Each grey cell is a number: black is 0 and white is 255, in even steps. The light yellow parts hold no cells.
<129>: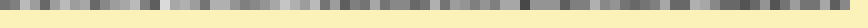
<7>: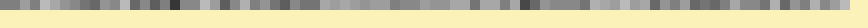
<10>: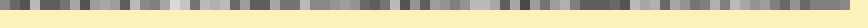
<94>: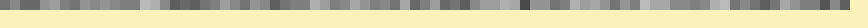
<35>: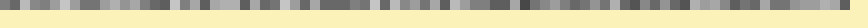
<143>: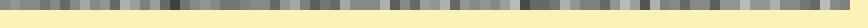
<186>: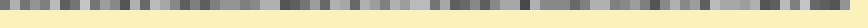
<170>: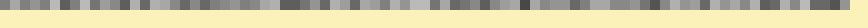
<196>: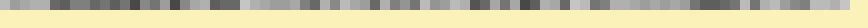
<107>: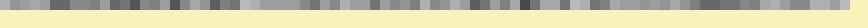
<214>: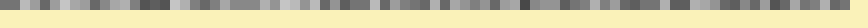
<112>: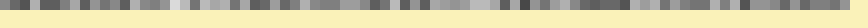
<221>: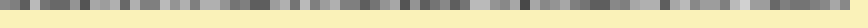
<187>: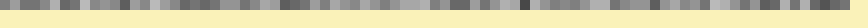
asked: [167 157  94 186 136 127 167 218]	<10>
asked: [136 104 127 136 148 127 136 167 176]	<170>
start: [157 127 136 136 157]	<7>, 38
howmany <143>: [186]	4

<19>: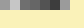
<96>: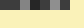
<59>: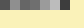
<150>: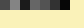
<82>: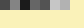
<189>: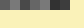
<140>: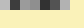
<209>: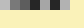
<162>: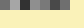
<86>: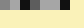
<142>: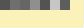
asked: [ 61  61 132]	<96>
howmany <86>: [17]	2
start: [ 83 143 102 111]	<59>, 0
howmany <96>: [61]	4
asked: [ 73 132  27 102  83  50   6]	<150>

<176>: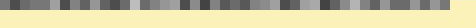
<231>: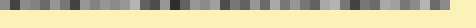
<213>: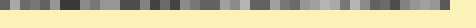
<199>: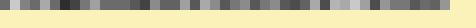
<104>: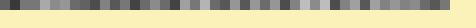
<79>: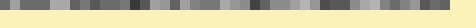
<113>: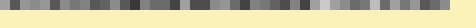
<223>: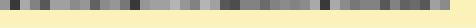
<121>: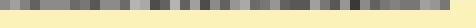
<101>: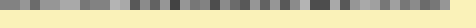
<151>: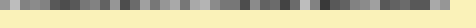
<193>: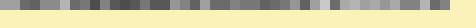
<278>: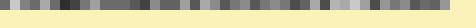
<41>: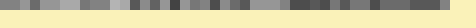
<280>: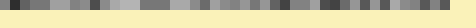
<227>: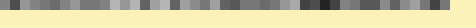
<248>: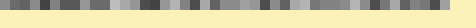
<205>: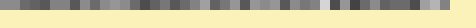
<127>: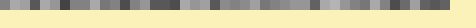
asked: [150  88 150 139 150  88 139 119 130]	<205>
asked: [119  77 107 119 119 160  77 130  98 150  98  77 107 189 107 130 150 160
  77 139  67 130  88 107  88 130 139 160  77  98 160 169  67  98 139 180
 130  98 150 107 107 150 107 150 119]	<176>

